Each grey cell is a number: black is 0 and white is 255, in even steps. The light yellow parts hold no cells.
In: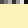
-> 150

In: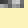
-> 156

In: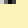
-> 109

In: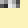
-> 234

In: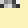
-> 219

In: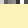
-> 53

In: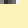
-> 80
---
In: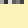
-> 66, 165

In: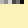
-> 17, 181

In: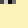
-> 113, 72

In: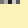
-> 90, 116

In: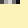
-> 16, 70

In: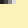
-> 219, 33

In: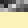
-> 177, 177
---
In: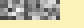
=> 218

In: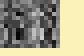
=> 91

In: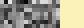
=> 192

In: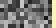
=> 127

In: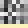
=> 99
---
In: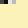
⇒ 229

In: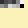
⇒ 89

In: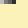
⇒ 94

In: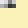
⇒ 129

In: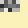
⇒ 164

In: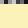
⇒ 151

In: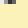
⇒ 52
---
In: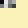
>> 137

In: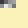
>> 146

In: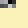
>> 5

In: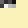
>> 73

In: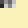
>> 106

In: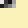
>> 16

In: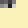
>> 59

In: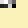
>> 158

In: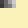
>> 160

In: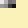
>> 111
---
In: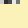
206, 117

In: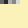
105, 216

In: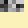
132, 189

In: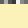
95, 110

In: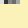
223, 165

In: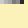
202, 42

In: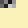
79, 175

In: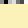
141, 249

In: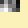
59, 71

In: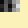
11, 177
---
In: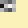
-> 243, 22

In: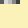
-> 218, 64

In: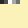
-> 252, 39

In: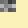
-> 192, 56

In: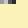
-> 198, 44

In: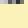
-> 205, 50

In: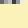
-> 235, 60
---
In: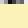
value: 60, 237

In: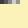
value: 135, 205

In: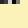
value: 212, 212

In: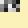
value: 241, 241

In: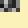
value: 51, 194

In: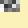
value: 80, 250

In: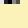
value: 0, 230
